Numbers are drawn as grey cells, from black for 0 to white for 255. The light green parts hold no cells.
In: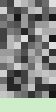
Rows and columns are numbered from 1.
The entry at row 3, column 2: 140
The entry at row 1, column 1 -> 94
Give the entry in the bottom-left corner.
196
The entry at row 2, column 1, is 209
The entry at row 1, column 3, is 209
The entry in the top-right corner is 223
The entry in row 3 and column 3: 23
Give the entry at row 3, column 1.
94
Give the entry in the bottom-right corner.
23
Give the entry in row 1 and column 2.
65

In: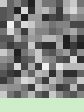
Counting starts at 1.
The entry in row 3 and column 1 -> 85
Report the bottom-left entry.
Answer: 201
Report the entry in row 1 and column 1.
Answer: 201
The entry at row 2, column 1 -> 85
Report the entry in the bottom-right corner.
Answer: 131
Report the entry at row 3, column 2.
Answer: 100
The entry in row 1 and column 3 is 131
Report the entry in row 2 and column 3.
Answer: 32
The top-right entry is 116
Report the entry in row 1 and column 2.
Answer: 100
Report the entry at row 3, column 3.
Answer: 170

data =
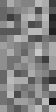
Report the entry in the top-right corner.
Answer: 62
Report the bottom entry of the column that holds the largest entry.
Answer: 186
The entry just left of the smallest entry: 186
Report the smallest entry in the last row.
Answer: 88
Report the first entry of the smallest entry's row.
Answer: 115
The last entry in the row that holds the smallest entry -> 18
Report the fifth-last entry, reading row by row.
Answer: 115
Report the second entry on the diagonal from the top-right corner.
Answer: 159
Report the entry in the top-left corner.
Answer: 115
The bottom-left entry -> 159
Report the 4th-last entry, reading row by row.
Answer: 159
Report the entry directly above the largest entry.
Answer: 172
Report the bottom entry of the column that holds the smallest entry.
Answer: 186
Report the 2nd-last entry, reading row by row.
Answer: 115
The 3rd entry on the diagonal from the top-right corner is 143
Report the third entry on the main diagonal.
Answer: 88
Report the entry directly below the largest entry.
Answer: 103
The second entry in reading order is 172
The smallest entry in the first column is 88
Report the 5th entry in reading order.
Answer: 131

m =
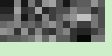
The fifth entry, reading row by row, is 119
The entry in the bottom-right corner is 119
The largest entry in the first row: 162
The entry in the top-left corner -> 22
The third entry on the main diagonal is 132
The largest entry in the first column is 147
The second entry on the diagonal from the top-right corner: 50
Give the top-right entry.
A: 93
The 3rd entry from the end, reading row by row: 8
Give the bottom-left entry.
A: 78

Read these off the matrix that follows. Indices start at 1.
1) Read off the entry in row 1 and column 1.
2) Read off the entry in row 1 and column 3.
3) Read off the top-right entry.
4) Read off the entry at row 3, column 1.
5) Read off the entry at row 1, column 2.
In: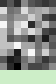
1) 54
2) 42
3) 70
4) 153
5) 85

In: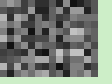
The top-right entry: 86
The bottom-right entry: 86
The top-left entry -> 128
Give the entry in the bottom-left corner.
98
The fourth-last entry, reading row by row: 128
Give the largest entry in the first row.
154
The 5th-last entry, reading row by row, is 34
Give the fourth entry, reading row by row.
62
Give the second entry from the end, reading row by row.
154
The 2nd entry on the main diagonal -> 62
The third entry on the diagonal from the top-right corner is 113
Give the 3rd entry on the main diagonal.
169
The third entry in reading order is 128
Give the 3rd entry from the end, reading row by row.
113
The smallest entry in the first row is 18

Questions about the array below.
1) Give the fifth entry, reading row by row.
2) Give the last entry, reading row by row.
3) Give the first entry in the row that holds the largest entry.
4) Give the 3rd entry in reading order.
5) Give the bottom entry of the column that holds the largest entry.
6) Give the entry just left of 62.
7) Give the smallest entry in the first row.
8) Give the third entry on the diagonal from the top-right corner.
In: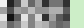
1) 103
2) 116
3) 242
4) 91
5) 187
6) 91
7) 35
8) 159

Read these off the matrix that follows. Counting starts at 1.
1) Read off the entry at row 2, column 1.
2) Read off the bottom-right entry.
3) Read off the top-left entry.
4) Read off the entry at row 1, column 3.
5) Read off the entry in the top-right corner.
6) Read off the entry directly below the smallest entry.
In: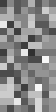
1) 119
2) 148
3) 62
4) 88
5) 103
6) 75

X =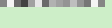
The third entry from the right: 118
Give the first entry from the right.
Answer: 133
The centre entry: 177
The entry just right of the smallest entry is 161
